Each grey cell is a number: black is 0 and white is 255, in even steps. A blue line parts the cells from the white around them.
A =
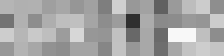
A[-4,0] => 181
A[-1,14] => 205
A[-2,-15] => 182
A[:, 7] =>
[126, 141, 149, 134]
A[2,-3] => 248
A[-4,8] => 208
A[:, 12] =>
[154, 140, 248, 167]
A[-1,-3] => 195
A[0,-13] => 159
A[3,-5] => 110
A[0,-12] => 167
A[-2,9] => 104
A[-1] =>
[151, 179, 167, 146, 141, 164, 164, 134, 194, 151, 168, 110, 167, 195, 205, 196]
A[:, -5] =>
[96, 138, 106, 110]
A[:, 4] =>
[167, 190, 156, 141]
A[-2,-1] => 141
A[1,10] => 172
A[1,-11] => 192

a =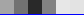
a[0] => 165
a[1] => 114
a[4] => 231

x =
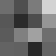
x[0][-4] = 110
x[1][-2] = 77
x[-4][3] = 211
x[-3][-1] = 150
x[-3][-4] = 87

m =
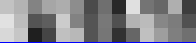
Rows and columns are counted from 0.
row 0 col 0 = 194
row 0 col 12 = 175
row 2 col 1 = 198
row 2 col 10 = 192
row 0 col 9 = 224
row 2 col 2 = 31
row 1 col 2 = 84
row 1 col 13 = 81
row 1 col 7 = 120
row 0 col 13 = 61
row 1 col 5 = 130
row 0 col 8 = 40
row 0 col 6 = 75
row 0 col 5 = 141

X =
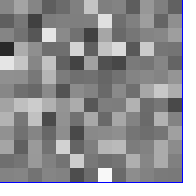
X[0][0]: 135
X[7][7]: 126
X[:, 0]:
[135, 95, 133, 41, 229, 144, 135, 163, 179, 145, 165, 111, 131]
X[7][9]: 178
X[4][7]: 80
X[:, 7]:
[127, 224, 166, 194, 80, 102, 105, 126, 105, 139, 182, 111, 248]
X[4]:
[229, 197, 134, 194, 97, 67, 161, 80, 71, 122, 117, 134, 100]
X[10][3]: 114
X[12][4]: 130
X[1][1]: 119
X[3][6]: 96
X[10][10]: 130
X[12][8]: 106
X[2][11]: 135
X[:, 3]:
[94, 125, 229, 110, 194, 181, 138, 177, 75, 103, 114, 129, 133]
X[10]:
[165, 96, 154, 114, 210, 100, 127, 182, 186, 124, 130, 171, 140]
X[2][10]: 132
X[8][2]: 193
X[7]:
[163, 191, 204, 177, 148, 172, 87, 126, 125, 178, 108, 119, 73]
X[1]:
[95, 119, 64, 125, 128, 127, 128, 224, 111, 128, 158, 101, 143]
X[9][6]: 137
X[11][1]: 117
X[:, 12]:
[97, 143, 158, 116, 100, 149, 173, 73, 131, 160, 140, 128, 121]
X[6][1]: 111
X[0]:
[135, 164, 133, 94, 107, 128, 196, 127, 131, 93, 151, 127, 97]
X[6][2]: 104
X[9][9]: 117
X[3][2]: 143
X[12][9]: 141
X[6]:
[135, 111, 104, 138, 83, 140, 131, 105, 138, 111, 167, 200, 173]
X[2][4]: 138
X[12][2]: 115
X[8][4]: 146

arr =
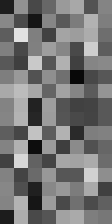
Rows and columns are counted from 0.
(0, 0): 30
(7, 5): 65
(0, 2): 72
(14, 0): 132
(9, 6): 126
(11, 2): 98
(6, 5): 133
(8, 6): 68
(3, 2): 128
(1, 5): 124
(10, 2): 13
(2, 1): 226
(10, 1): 177
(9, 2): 194
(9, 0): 94
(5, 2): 82
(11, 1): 215
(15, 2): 73
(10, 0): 131
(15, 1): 173
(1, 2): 21
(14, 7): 96
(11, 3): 68
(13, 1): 79
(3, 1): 72
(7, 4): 83
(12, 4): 86
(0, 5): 168
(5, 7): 87
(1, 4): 89
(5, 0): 126
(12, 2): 106
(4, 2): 201
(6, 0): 169

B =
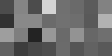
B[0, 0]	76
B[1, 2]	137
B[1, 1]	137
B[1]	[50, 137, 137, 107, 113, 110, 89, 178]
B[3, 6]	98
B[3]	[97, 61, 72, 78, 107, 85, 98, 89]
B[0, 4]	112
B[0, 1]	133

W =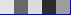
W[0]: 228
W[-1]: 158
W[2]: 220

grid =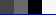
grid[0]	68
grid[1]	105

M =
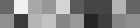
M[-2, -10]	103
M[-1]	[146, 60, 181, 194, 135, 153, 37, 62, 134, 142]
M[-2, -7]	151
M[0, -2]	180

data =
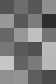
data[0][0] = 84
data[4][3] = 184
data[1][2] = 124
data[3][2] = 81
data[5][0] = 144
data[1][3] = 45
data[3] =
[119, 90, 81, 186]
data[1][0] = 152
